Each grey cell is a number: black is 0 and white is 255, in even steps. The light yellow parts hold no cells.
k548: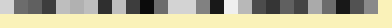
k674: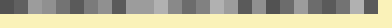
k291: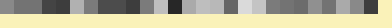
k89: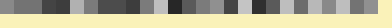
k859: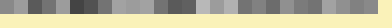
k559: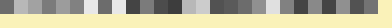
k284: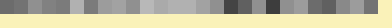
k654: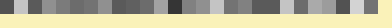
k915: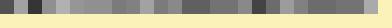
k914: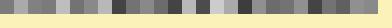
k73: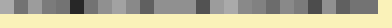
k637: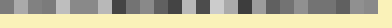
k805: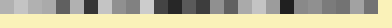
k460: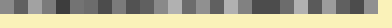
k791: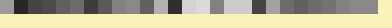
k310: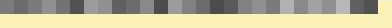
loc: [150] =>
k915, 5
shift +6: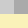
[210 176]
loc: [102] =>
k291, 16

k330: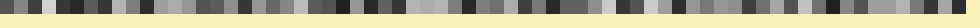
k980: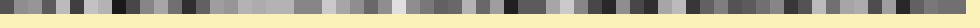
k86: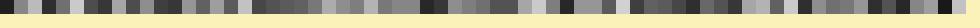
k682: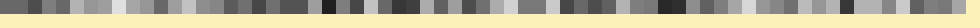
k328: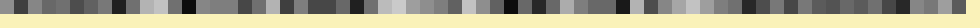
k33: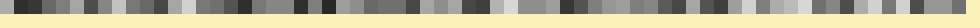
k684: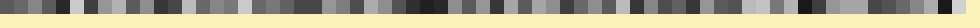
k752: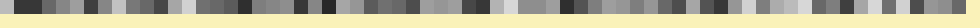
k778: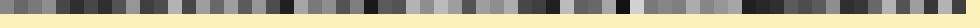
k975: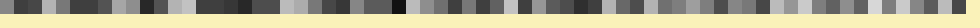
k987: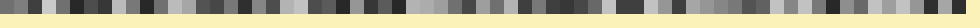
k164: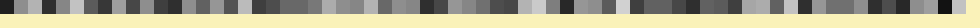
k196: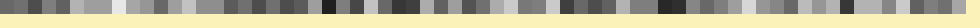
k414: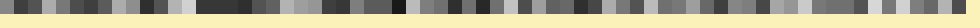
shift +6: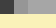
[ 69 156 172 172]
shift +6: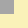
[172]

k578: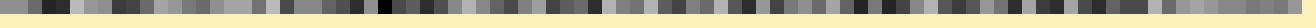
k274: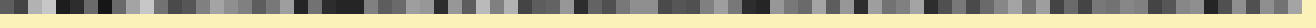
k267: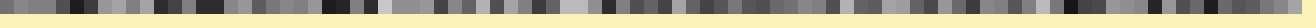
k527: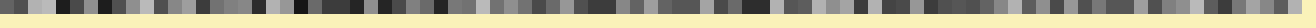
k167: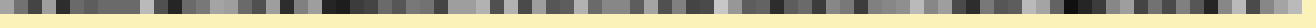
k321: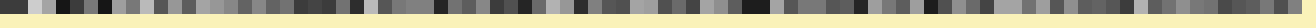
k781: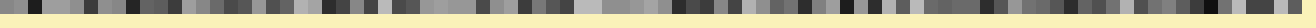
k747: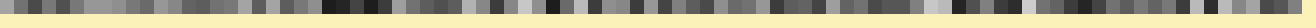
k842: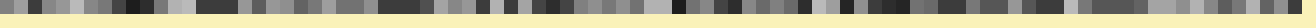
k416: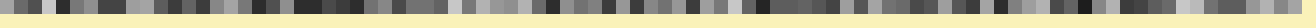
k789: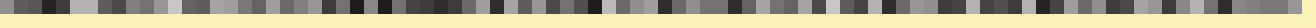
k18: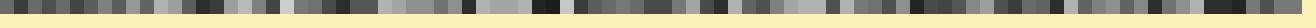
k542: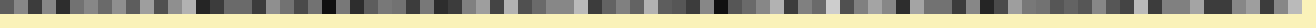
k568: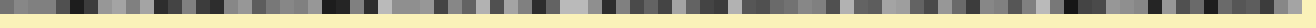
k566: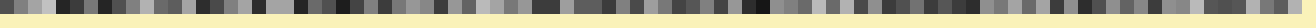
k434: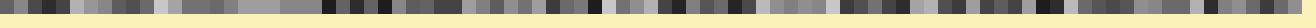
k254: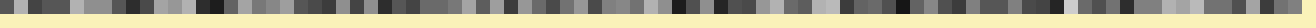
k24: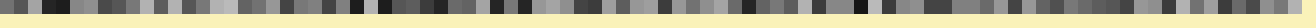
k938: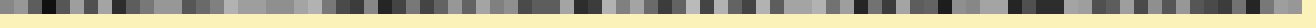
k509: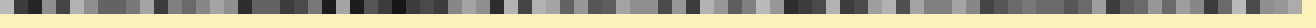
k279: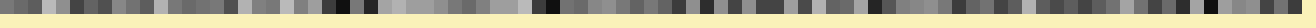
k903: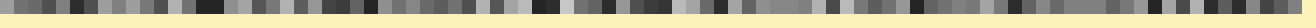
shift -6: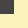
[62]
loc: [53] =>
k903, 47
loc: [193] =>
k566, 3
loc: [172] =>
k509, 92
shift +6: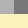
[184 126]

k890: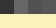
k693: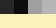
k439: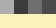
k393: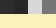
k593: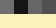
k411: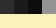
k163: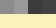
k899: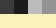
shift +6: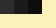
[51 33 19]
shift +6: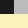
[ 33 194]
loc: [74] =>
k439, 3
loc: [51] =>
k890, 0
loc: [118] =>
k393, 3
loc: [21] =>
k593, 1

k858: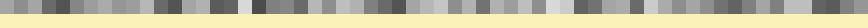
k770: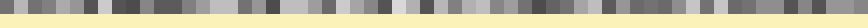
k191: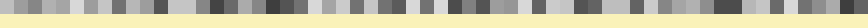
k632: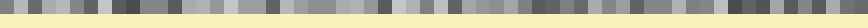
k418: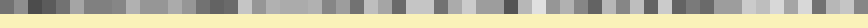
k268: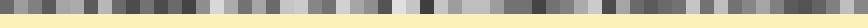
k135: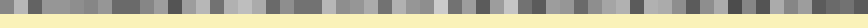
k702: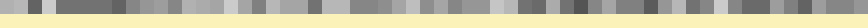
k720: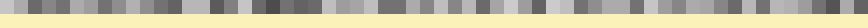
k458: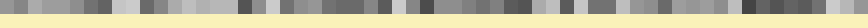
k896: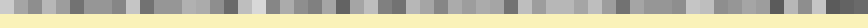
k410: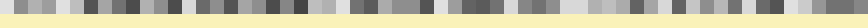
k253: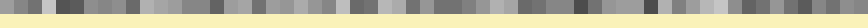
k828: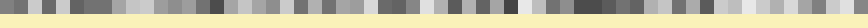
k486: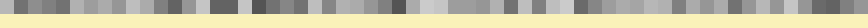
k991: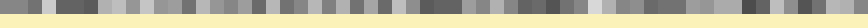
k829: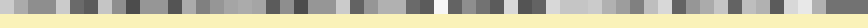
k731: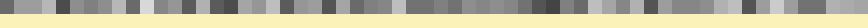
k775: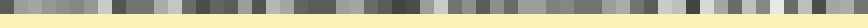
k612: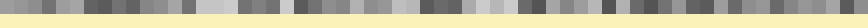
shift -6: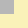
[177]
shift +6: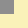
[148]
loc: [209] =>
k268, 24
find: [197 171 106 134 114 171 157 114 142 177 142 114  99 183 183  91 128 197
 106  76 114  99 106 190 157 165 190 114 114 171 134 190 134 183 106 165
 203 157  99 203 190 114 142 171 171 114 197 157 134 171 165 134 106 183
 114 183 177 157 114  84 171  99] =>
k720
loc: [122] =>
k418, 49

